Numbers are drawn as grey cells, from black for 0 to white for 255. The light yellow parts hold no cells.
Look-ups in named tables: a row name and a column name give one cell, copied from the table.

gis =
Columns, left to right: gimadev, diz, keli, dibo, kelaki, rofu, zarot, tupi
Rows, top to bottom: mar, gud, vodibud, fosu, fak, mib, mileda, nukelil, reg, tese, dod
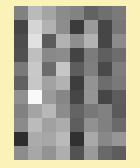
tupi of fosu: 109
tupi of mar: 122
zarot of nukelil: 129
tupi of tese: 150
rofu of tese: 169
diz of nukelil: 164
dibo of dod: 174
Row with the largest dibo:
fak

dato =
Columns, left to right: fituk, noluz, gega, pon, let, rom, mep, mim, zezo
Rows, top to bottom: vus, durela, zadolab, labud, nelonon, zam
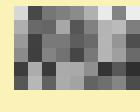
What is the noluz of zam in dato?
183
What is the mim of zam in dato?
133
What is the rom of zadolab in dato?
106
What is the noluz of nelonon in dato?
172
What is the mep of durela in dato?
180
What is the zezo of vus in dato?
237
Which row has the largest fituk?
vus

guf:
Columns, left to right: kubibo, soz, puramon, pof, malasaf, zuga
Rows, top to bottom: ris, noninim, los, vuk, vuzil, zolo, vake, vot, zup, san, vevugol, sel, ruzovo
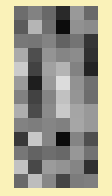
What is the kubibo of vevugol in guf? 119
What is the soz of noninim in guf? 181
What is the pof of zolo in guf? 220
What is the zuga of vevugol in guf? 114
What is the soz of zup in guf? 125
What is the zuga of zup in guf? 153
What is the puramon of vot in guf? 139
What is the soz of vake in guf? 66
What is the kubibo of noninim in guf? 91
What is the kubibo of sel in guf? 194
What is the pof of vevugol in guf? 104
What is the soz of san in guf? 200
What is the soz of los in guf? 118
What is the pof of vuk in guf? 133
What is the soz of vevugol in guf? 99
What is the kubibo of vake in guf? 129

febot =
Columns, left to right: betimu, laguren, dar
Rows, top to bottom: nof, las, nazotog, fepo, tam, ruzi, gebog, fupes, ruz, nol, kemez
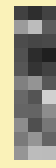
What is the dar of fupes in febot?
141
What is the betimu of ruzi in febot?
128
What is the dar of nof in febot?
66
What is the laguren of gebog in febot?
84
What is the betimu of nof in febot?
65
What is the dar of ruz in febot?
119
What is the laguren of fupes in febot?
100
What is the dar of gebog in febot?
208
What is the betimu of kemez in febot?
149
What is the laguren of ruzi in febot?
148
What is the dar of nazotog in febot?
73
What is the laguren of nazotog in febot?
70
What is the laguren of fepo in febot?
44
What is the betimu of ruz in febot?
141
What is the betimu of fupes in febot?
101
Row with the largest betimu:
las

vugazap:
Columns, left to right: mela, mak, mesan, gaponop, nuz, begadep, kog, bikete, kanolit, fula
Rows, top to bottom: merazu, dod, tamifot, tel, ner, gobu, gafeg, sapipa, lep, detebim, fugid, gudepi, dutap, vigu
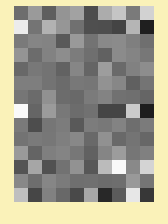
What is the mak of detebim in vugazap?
122
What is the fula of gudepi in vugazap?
212
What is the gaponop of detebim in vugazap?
127
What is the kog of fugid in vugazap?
133
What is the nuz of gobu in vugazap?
120
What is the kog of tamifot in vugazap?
137
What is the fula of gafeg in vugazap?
101
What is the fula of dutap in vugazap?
117
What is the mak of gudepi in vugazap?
166
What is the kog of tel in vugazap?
97

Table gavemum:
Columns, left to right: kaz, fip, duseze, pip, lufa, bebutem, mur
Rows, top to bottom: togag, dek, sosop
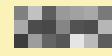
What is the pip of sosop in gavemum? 86
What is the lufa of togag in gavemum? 161
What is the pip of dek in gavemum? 133
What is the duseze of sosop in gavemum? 100
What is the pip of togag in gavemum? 153
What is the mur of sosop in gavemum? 92
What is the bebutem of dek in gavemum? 77
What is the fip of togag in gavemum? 193
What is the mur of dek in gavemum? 182
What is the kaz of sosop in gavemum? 61
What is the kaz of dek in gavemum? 169
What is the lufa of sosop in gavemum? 229
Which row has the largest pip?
togag

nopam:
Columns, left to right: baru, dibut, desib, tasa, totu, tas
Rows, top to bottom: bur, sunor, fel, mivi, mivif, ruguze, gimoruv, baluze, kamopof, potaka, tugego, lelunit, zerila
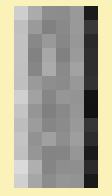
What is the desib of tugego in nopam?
132
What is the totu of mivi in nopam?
154
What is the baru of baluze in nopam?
196
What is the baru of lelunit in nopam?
218
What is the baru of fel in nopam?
193
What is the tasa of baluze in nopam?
137
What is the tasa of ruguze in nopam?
139
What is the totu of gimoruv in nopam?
148
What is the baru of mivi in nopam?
193
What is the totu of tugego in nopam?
150

